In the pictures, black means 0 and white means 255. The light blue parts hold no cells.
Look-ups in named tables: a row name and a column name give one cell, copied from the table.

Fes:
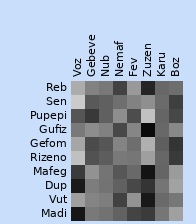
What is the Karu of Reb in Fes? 104
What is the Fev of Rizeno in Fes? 118
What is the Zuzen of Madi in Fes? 59
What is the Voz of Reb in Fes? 172
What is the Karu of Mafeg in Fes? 101
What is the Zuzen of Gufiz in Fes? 10
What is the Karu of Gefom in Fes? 95
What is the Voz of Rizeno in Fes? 192
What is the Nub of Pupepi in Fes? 96

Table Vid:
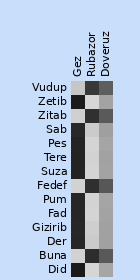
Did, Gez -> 26
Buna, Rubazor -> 45
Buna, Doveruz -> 89
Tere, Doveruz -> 162
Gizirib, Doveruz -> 161
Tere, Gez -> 35
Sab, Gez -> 40
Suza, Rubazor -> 212
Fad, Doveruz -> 163
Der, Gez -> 38
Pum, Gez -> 38
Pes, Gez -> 36
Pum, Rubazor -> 211
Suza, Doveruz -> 163
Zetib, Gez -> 27
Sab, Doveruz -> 159
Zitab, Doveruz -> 90
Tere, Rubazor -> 210
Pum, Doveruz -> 165
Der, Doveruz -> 161

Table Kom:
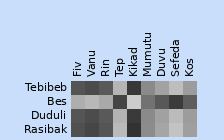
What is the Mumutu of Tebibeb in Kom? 138
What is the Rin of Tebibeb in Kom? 89
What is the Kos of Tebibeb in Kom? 156
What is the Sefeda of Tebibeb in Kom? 189
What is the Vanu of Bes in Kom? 184
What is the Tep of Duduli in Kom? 179
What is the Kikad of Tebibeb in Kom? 56
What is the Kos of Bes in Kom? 94
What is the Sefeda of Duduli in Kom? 187
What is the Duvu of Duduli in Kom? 161
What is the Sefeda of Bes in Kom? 59
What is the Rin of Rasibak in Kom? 85
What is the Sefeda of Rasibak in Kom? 195
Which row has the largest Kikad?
Bes

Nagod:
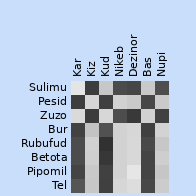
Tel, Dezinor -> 221
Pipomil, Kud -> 65
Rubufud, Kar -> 76
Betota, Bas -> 68
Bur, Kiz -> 195
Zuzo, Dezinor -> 57
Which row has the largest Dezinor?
Pipomil

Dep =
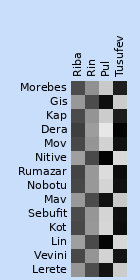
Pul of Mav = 17
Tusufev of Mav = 200
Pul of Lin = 5
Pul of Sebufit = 212
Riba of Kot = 72
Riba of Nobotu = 71
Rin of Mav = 76
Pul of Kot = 214
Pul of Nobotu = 212
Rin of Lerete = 77
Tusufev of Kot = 13
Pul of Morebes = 201

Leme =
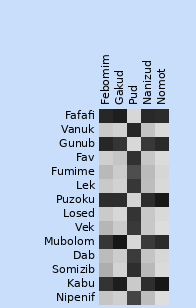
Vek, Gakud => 203
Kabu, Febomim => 51
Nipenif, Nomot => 222
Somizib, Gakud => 211
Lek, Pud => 55
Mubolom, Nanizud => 58
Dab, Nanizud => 196
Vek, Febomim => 182
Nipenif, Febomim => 197
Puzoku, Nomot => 24
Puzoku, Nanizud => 45
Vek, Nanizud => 200
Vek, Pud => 57
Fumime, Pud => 78
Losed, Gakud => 215
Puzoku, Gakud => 45
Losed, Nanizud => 200
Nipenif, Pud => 68
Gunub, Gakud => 52
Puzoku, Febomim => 45

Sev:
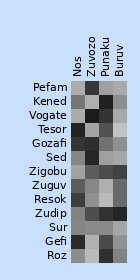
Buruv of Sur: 165
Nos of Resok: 62
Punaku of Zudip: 49
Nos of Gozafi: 53
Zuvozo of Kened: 174
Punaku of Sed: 159
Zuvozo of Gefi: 177
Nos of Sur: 133
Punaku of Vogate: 52
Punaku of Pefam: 159
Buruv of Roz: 130
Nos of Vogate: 172
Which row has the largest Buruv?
Tesor

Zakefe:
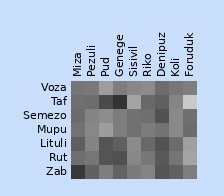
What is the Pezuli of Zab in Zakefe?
97
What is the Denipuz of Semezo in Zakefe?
82
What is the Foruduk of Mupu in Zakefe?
108
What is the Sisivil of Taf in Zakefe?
163
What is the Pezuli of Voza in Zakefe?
121
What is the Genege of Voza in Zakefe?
125

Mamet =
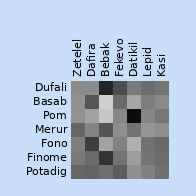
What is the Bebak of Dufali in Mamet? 36
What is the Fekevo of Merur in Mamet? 143
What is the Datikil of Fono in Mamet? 176
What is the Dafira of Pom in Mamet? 162
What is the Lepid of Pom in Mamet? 134
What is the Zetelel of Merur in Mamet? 101
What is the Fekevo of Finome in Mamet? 115
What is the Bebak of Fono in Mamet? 162
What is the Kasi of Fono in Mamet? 104
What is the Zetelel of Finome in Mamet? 121
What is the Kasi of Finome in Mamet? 108
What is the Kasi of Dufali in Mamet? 117
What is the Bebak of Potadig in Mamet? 111

